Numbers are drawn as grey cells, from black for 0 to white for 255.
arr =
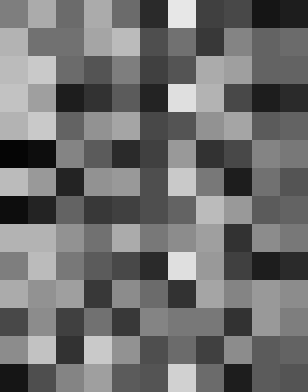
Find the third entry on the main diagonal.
107
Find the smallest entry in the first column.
5
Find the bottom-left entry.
21
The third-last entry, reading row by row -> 29
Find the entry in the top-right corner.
29
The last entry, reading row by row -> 84
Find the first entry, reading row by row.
126
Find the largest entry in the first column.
194
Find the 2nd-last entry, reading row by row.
91
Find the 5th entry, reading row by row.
107
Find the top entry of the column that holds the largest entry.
231
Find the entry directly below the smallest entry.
187
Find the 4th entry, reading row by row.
171
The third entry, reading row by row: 107
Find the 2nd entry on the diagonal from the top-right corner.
99
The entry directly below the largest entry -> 113
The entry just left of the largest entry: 42
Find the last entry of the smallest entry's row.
120
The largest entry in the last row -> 209
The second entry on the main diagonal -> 113
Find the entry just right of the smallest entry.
13

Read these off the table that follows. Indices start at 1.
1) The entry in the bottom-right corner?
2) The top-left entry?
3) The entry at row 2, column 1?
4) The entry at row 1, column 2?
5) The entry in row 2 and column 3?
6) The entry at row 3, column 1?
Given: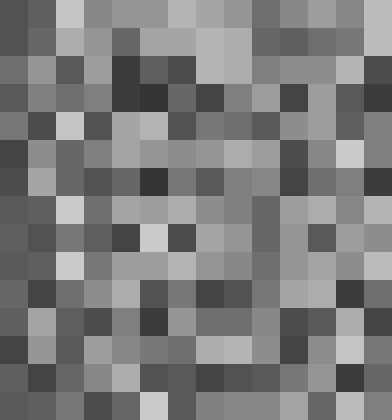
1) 127
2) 82
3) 82
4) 95
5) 172
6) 111

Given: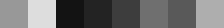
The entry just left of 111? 61
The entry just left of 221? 152
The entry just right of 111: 89

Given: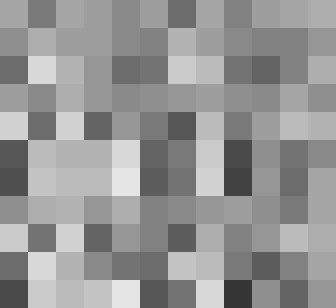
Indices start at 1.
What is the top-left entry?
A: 166
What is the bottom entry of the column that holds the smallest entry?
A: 53
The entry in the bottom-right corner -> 150
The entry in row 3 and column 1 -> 108
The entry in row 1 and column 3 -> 166
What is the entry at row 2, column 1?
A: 143
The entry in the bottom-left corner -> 74
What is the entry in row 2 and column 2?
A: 173
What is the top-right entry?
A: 173
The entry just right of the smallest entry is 143
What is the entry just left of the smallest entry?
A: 216
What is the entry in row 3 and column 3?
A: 179

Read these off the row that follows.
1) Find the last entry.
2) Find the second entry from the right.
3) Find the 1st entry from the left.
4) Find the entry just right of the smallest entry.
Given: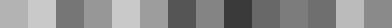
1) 138
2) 187
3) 179
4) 104

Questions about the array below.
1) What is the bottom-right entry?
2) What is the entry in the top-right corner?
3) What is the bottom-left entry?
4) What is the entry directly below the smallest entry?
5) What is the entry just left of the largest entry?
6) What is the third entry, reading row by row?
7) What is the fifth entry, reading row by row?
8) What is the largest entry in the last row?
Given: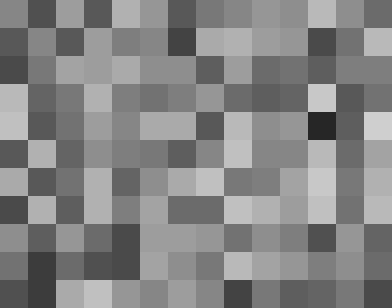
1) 74
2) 107
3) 80
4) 185
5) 94
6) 157
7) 177
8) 192

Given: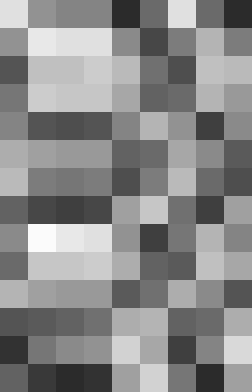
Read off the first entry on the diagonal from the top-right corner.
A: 43
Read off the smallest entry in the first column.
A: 50
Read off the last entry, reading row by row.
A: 160
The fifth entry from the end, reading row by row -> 160
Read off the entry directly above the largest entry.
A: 71
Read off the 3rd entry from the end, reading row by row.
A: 118
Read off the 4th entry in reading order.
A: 132
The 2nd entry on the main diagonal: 232
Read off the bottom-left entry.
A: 98
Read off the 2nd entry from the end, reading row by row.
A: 43
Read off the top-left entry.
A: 224
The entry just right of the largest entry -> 232
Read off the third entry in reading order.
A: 132
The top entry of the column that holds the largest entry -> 146
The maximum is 251
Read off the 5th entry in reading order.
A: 43
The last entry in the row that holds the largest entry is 132
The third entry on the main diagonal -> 192
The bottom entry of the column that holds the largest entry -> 57
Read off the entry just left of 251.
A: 138
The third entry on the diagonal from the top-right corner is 78
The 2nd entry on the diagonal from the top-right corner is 180
